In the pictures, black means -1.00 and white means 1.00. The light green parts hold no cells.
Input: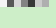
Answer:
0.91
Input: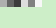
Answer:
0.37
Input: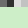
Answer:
-0.15
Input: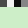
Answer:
-0.43
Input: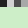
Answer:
-0.74
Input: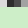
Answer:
0.72
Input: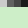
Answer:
0.59
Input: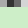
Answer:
0.33
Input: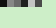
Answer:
-0.88
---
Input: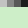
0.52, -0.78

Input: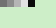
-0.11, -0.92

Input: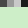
-0.44, -0.79

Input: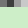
-0.09, 0.58

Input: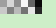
0.25, -0.70

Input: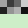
0.27, -0.87

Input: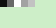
-0.89, 0.52

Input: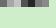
-0.15, 0.08

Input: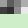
0.23, 0.83

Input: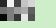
-0.70, -0.35
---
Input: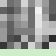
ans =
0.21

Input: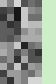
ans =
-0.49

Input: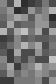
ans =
-0.29

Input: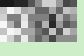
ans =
0.53

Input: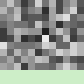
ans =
0.02

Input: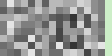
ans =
-0.14

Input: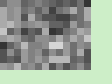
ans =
-0.35

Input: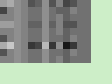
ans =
-0.35
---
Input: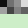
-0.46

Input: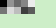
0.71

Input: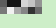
0.89

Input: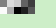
0.36

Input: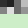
0.73

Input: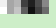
0.30

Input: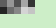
-0.15

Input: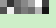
0.87
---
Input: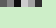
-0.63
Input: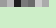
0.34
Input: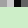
-0.23
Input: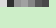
-0.43
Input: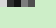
-0.38
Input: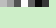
-0.58
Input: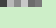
-0.04
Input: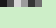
-0.11
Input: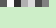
0.01
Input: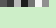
0.13
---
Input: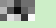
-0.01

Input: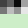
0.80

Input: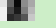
0.44

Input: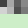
-0.05

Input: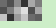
0.32

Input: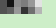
0.42

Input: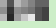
-0.48

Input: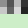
-0.72

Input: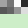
0.73
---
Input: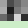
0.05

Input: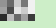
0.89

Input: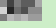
0.32

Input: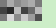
-0.04

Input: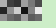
-0.41

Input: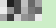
0.28

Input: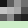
-0.13

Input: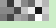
0.42

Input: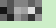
0.03
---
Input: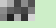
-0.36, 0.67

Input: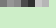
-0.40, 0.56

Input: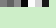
-0.94, 0.98

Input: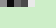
-0.19, 0.83

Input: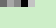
0.07, 0.53

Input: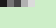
-0.46, 0.72

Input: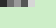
0.21, 0.68

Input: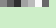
0.27, 0.95

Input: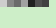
0.26, 0.61
